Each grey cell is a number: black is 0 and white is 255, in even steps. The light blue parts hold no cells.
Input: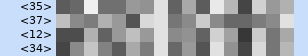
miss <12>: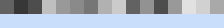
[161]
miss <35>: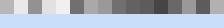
[209]
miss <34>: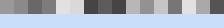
[130]

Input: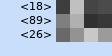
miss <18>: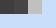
[75]
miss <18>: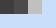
[69]
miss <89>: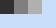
[56]
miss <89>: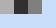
[56]
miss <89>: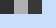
[127]
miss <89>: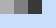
[48]
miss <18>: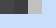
[75]

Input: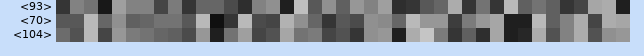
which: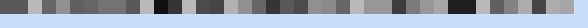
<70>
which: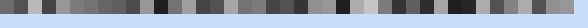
<104>

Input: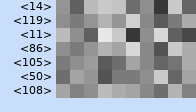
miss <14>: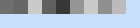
[195]
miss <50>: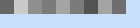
[149]
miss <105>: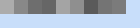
[156]
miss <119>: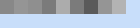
[208]

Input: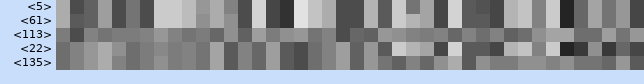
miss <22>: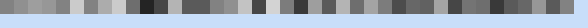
[136]
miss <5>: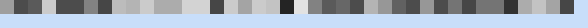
[82]

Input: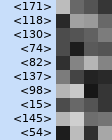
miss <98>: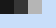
[201]
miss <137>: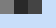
[35]
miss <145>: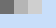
[116]
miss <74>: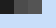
[90]

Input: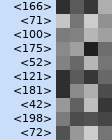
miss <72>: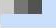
[152]
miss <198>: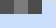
[69]

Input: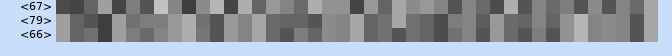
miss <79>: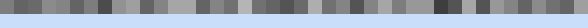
[92]
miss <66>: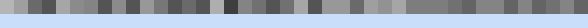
[76]
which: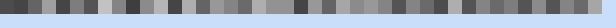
<67>
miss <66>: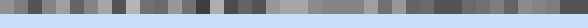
[119]

